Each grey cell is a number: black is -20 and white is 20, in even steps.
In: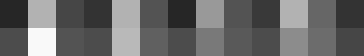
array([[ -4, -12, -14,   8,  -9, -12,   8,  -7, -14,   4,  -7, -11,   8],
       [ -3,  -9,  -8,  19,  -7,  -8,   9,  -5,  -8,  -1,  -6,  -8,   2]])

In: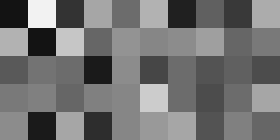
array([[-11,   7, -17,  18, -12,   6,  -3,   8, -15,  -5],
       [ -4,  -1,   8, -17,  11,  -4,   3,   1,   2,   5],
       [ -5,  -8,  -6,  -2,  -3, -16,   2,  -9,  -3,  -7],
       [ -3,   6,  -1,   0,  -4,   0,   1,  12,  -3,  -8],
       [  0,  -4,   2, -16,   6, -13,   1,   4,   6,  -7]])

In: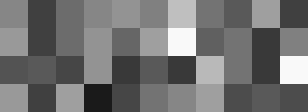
array([[  5, -10,   1, -10,  -3,   1,   3,   0,  10,  -2,  -6],
       [-11,   0,   4, -10,  -3,   3,  -4,   5,  19,  -5,  -2],
       [-11,  19,  -7,  -6,  -9,   3, -11,  -6, -11,   9,  -2],
       [ -6,  -8,   4, -10,   5, -16,  -9,  -2,   1,   5,  -8]])

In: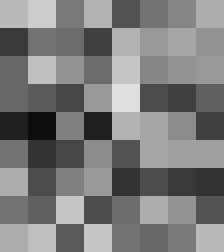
array([[  1,   7,   9,  12,  -1,   8,  -7,  -2],
       [  6,   3, -11,  -2,  -3, -10,   8,   4],
       [  3,   4,  -4,  10,   3,  -3,  11,   1],
       [-10,  -5,  -4,  -6,  -9,   4,  15,  -8],
       [  2, -10, -15, -18,   0, -15,   8,   6],
       [  5,   5,  -2, -12,  -9,   2,  -7,   6],
       [-11, -12,   7,  -8,   0,   4, -12,  -8],
       [  3,  -7,  -2,  -5,  11,  -8,  -3,   7],
       [ -1,   9,   7,  10,  -6,  11,  -2,  -4]])

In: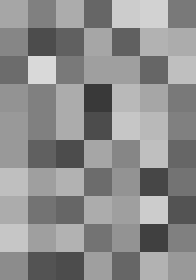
array([[ 13,  -1,   6,   0,   7,  -4,  12],
       [  8,   7,   1,  -8,  -5,   6,  -5],
       [ -4,  10,  -3,  14,  -1,   5,   5],
       [  6,  -1,   3,   0,   7, -11,   9],
       [  9,   0,   4,   0,   7,  -8,  11],
       [ 10,  -4,   4,  -5,  -8,   6,   1],
       [ -9,  -2,  10,   5,   8,  -3,   3],
       [ 12,  -7,   7,  -2,  -4,   7,   5],
       [-10,   0,  11,   5,   8,  -2,   3],
       [  8,   4,   2,  -7,  -8,   5,  -4]])

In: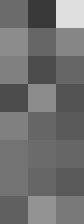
array([[-11,  15,  -3],
       [ -4,   1,   2],
       [ -8,  -4,   0],
       [  2,  -7,  -8],
       [ -4,  -6,   0],
       [ -3,  -4,  -2],
       [ -4,  -6,  -2],
       [  3,  -1,  -5]])

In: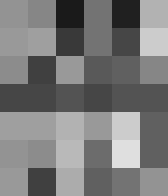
array([[-15,   8,   3,   1, -16,  -2],
       [ -9,  12,   4,   5, -11,  -2],
       [ -5,   1,   2, -10,   4,  -6],
       [ -7,  -7,  -9,  -9,  -7,  -9],
       [ 12,  -5,   5,   5,   8,   4],
       [ 15,  -5,   3,   2,   9,  -3],
       [ -2,   3,   4, -10,   7,  -5]])

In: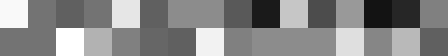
array([[-14,   0,  19,  -2,  -5,  -2,  16,  -5,   2,   2,  -6, -16,  11,
         -8,   4, -17],
       [  9,  -5,  -2,  -2,  20,   8,   0,  -4,  -5,  18,   0,   2,   2,
          2,  15,   1]])
